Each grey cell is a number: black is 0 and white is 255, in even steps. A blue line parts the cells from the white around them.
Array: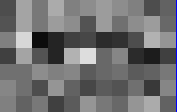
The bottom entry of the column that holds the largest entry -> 149
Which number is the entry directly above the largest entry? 71
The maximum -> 221
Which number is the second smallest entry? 28
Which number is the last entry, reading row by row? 98
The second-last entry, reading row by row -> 171
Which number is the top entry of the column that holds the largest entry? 141
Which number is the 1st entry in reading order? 77
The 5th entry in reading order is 128
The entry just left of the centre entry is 178
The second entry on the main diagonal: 164
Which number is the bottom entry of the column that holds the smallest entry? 120
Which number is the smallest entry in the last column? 64
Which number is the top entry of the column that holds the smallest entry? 120
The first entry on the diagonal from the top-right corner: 98
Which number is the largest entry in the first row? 171
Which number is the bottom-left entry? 128
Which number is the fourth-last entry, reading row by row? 104
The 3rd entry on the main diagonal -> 12
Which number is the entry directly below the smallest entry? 83
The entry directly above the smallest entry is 120
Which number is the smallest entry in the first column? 64
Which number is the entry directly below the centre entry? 91

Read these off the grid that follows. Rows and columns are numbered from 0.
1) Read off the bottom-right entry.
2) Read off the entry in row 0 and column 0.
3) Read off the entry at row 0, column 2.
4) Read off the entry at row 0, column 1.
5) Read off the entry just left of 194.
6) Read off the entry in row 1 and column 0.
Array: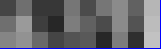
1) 194
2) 69
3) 55
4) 111
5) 47
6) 111

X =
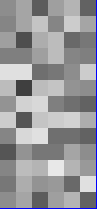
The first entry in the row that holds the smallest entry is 188
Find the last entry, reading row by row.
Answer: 98
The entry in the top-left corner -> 141
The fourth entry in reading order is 159
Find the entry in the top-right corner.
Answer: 98
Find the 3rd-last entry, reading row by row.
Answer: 159
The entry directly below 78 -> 127
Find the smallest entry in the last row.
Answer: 92
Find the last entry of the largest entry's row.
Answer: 153
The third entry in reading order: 92
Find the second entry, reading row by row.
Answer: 165
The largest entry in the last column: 224
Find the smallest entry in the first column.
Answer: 85
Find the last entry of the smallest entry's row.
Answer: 141
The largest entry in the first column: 224
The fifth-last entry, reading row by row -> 165
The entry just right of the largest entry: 180
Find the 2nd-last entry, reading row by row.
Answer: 180
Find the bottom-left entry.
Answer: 141
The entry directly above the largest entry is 119

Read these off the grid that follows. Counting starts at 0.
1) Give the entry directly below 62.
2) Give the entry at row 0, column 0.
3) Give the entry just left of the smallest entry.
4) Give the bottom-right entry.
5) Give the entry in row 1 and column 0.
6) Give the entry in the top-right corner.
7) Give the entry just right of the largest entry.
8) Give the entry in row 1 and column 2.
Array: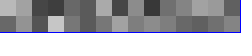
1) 198
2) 185
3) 140
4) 132
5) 104
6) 96
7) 119
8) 84

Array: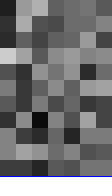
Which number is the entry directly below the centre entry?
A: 74
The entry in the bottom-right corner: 115
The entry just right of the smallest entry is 131
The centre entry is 139
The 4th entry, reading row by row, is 96
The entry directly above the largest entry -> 43
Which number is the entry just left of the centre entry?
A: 96
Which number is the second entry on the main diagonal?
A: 170
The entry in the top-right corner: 89
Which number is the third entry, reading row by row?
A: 176
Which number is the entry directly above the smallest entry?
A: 123
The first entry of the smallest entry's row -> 49
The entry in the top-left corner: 31
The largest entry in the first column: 204
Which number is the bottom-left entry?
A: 61
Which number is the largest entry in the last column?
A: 162
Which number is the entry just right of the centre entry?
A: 96
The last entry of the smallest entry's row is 68
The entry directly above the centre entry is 115
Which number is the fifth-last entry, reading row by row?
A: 37
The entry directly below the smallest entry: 43
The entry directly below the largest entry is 81
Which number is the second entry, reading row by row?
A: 154

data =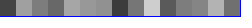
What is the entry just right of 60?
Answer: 118
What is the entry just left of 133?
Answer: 125

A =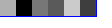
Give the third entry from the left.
119
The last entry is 62
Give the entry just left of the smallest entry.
176

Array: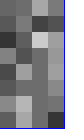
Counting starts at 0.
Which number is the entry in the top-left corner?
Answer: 102
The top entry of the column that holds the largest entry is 167
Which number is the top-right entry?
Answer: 122
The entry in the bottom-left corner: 94
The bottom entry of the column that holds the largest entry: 109
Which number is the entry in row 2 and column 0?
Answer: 53
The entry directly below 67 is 203
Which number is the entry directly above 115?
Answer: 137
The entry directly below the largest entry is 109
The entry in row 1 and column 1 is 122

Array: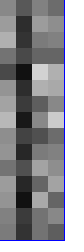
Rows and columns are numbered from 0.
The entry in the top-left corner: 136
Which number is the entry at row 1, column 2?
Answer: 156
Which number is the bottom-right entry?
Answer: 94
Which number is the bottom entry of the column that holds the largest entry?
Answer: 115
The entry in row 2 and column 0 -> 176
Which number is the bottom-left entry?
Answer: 123
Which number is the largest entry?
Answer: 210
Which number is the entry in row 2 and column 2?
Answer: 123
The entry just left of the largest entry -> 17
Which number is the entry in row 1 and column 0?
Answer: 156
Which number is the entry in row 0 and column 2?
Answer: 129
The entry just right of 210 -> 176
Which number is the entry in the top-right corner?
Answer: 108
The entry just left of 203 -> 136

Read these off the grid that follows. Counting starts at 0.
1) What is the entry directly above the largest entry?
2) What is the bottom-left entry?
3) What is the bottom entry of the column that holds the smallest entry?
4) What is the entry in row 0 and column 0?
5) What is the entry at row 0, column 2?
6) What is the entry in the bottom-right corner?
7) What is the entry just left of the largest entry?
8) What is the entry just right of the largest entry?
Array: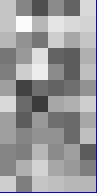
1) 133
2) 205
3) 197
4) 197
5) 79
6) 183
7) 197
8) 183
